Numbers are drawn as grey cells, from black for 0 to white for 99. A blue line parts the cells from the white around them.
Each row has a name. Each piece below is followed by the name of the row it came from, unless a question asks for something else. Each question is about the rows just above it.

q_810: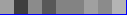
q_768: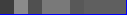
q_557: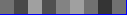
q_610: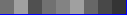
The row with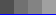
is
q_610
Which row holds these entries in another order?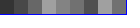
q_610
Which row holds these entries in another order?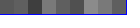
q_768
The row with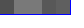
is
q_768

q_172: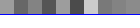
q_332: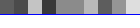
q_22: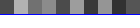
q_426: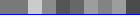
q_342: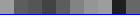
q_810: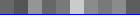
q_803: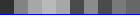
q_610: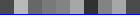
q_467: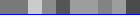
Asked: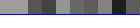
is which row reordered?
q_342
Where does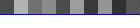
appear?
q_22
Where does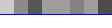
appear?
q_467
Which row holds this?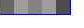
q_426
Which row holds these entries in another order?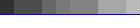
q_610
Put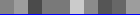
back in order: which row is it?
q_426

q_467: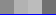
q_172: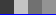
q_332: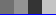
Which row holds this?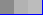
q_467
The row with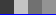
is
q_172
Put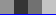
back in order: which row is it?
q_332
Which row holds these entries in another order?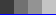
q_172
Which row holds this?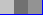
q_172

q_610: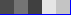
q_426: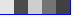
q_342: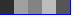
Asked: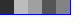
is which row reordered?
q_342
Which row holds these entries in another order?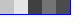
q_610

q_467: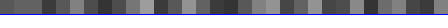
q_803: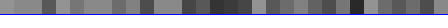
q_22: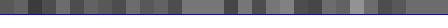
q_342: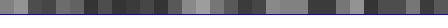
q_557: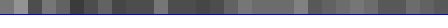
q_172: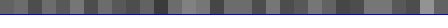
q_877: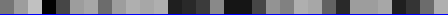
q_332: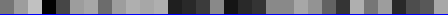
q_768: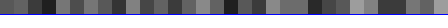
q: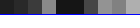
q_877
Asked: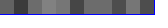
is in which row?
q_172
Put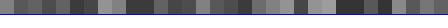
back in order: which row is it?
q_467
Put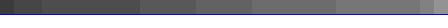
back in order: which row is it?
q_172
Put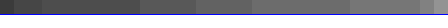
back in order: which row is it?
q_22
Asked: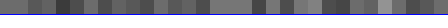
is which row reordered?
q_22

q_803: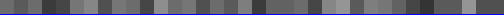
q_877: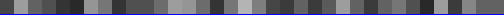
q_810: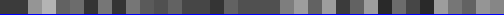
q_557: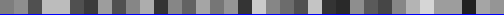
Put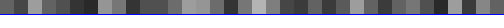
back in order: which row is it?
q_877
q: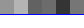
q_810
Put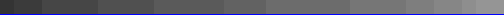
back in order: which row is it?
q_803
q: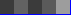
q_877

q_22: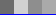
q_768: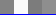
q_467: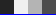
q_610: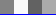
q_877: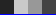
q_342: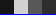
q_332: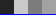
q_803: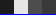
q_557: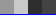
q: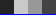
q_877
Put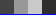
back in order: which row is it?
q_557
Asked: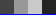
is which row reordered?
q_877
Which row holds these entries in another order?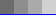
q_22
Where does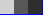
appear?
q_342

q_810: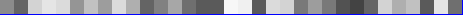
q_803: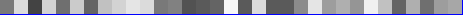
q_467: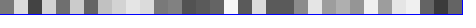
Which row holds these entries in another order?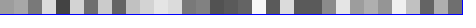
q_803
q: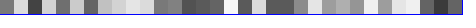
q_467
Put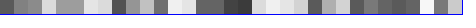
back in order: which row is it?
q_467

